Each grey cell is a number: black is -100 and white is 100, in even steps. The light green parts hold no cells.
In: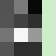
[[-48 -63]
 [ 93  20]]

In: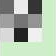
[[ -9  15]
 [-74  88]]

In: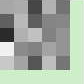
[[ 45 -26]
 [ 38  51]]

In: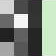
[[ 91 -59]
 [-24 -71]]

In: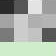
[[61 37]
 [60 52]]

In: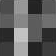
[[  6 -27]
 [ 52 -28]]

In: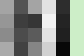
[[-51 -58]
 [-40 -29]]

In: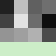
[[ 77 -15]
 [ 25  39]]

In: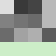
[[ -9 -16]
 [ 27  37]]
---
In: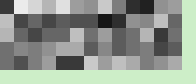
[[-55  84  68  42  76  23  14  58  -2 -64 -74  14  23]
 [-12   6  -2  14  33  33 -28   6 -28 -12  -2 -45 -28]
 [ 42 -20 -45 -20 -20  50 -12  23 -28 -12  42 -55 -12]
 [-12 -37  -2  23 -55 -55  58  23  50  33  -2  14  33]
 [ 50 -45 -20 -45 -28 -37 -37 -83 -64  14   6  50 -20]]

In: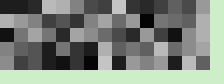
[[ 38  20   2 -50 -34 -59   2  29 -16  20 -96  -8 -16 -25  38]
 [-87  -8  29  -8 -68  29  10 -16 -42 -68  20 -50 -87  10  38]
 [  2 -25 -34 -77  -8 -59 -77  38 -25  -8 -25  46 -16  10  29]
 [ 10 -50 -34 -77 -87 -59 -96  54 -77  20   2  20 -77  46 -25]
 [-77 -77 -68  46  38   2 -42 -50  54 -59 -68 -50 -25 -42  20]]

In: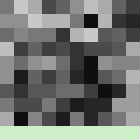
[[ -6  57  33 -42 -23  13  49  33 -23 -51]
 [ 13  13  57  41  41  -6 -88  41 -60 -70]
 [-15   4  -6  -6 -60  41  57 -32 -23 -51]
 [ 13 -15  13  23 -15 -60 -88  13   4   4]
 [ -6 -42 -42  -6 -51 -78 -70 -70  23  23]
 [ 49 -51 -23 -51 -42 -60 -42 -42 -32  33]
 [-32 -60 -32 -32 -15 -15 -51 -88 -70  23]
 [ 13 -78 -23 -51 -23 -70 -88 -32 -15  41]
 [ 33 -88   4 -42 -78  -6 -70 -32  -6  33]]

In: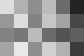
[[ 29  82  11  64  39 -54]
 [ 19  73   2  55  29 -44]
 [ 73  39  11  47 -16 -72]
 [  2  -7  47 -16 -34 -26]]

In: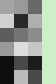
[[ 20  73  55]
 [-88  47 -43]
 [ 29  20 -18]
 [-27  -9  10]
 [-88 -43 -78]
 [ 64 -69  37]]

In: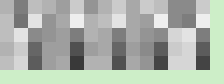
[[ 49  78   8  16  24  -2  40  32  -2  32  16   8  68  78  -2]
 [ 49  68 -28  24  32 -55  40  40 -37  32  16 -47  68  68 -47]
 [ 40  59 -20  24  24 -37  24  32 -20  24   8 -28  59  68 -28]
 [ 40  -2  49  40  24  59  16  40  59  32  59  49   8   8  59]
 [ 49 -10  78  16  32  87  40  49  78  32  24  87   8  -2  87]]
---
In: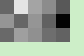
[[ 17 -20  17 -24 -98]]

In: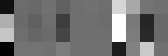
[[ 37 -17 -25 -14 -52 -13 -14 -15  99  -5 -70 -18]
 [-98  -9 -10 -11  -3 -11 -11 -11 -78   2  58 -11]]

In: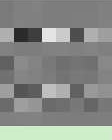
[[ -4   1   0  -2  -2  -1  -1   1]
 [  1  -3  -2   1   2   0   3   0]
 [-11   4   1  -3 -10  -5  -7   3]
 [-16  24  17 -16 -14  -6 -20  -6]]

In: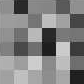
[[ 22  21  -8  49  27 -45]
 [  0 -43 -13 -76  59 -54]
 [ 26  50  30  11  30 -75]]

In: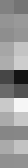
[[ 16  20]
 [ 30  53]
 [-45 -84]
 [ 58  93]
 [  5   6]
 [ 13  14]]

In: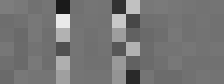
[[-14 -11  -6 -10  83 -10  -9 -10  57 -44 -12 -11  -8 -11  -9 -11]
 [ -7 -16 -10 -12 -37  -8 -12 -10 -32  40 -15  -9  -9  -7 -10  -8]
 [-17  -6  -8  -8  25  -8  -9  -9  16 -68  -8 -15 -15 -11  -8 -10]]

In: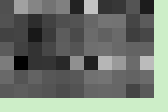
[[-36 -47 -65 -48 -38 -35 -19  -9 -10 -46 -29]
 [-29 -49 -60 -44 -26 -34 -13 -11 -18 -22 -23]
 [-18 -34 -22 -32 -34 -31 -11  -9 -19 -22 -16]]
